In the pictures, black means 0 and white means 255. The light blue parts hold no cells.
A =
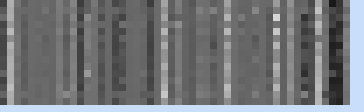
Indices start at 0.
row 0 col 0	66
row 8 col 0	78
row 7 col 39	138
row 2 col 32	178
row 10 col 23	152
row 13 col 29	118
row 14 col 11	77
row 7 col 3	93
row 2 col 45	146
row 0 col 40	98
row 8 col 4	106
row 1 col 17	92
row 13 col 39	146
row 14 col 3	93
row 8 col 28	118
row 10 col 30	94
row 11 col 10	124
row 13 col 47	53
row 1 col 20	98
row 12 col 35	101
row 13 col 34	101
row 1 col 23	145
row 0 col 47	25
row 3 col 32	125
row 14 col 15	104
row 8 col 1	174
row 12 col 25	123
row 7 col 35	101
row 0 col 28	112
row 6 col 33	110
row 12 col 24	91
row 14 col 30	93
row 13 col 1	173
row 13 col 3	108
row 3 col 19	106
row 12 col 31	104
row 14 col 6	107
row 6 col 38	91

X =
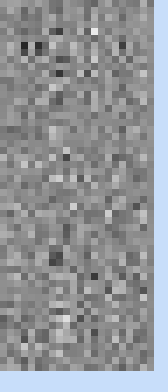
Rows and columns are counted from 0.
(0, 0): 154
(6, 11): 154
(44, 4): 143
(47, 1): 153
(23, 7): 129
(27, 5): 127
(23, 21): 133
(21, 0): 116
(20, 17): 127
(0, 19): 120
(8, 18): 101
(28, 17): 173
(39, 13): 56
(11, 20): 154
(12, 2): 134
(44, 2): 156
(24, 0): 153
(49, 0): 153
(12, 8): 172
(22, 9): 72
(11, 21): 138
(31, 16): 117
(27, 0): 158
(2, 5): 115
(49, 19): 140
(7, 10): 174
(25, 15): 121
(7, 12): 133
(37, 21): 127
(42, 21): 138
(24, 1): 147
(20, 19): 144
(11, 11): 118
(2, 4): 123
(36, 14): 141
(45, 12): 144
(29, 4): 149
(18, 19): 176
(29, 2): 182
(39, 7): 168

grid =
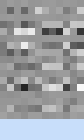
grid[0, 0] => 148
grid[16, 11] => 155
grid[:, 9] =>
[154, 125, 152, 131, 210, 153, 207, 113, 143, 115, 155, 192, 65, 154, 144, 120, 145]
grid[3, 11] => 197
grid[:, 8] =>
[150, 164, 149, 182, 50, 154, 119, 166, 163, 194, 155, 143, 210, 153, 161, 170, 153]
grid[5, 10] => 150
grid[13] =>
[146, 144, 147, 153, 151, 138, 148, 154, 153, 154, 146, 149]
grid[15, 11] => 171
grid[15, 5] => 117
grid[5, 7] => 154
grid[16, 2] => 153
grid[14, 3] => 148
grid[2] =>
[153, 155, 151, 150, 150, 153, 153, 152, 149, 152, 156, 152]
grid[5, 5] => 150
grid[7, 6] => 167
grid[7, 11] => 206
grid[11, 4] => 138
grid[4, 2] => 229
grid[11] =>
[169, 108, 169, 192, 138, 184, 150, 124, 143, 192, 141, 124]
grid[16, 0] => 161
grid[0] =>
[148, 156, 151, 157, 149, 150, 154, 155, 150, 154, 152, 148]
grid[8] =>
[140, 138, 149, 147, 164, 151, 136, 145, 163, 143, 125, 154]
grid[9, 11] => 201
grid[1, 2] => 151
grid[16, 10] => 159
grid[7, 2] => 138
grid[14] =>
[150, 150, 152, 148, 154, 157, 147, 151, 161, 144, 127, 151]
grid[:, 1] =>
[156, 103, 155, 125, 134, 147, 180, 92, 138, 166, 145, 108, 197, 144, 150, 180, 150]
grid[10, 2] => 144
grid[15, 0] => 152

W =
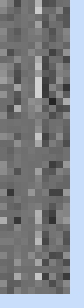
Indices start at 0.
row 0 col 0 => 148
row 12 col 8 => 109
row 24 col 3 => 114
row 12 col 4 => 116
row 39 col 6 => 63
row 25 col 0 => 114
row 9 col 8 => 135
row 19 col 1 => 128
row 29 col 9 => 132
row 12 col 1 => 107
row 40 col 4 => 111
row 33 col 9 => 87
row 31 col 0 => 173
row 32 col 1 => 102
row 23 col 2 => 119
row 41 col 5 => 112
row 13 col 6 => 59
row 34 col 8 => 126
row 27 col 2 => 110
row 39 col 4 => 111
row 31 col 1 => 107
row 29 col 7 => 87
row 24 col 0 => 139
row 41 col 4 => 123
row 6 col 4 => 109
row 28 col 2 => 119
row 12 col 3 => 122
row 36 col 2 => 123
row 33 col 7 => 116
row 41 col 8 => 93
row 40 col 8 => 106
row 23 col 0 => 142
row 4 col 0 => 136
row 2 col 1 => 94
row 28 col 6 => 109
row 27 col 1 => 56
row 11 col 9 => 107
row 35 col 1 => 110
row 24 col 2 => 82

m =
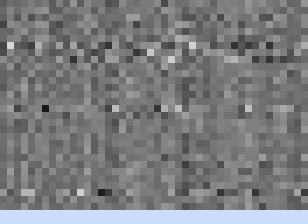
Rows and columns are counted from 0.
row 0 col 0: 93
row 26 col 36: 111
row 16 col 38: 85
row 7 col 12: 93
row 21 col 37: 107
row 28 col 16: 94
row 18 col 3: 97
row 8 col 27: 89
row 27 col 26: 73
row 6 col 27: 208
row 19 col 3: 137
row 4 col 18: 128
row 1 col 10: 114
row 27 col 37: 100
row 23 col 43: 104
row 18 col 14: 131
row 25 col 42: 93
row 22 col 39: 128
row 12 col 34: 120
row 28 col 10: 144
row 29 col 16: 109
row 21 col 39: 112
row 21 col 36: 128
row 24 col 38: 101
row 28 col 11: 108
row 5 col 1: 128
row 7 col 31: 156
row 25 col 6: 114
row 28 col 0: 104
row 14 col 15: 101
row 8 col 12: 89
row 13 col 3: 141
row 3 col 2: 131
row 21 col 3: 141
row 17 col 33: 134
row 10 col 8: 138
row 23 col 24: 138
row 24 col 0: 103
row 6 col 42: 134
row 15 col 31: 130
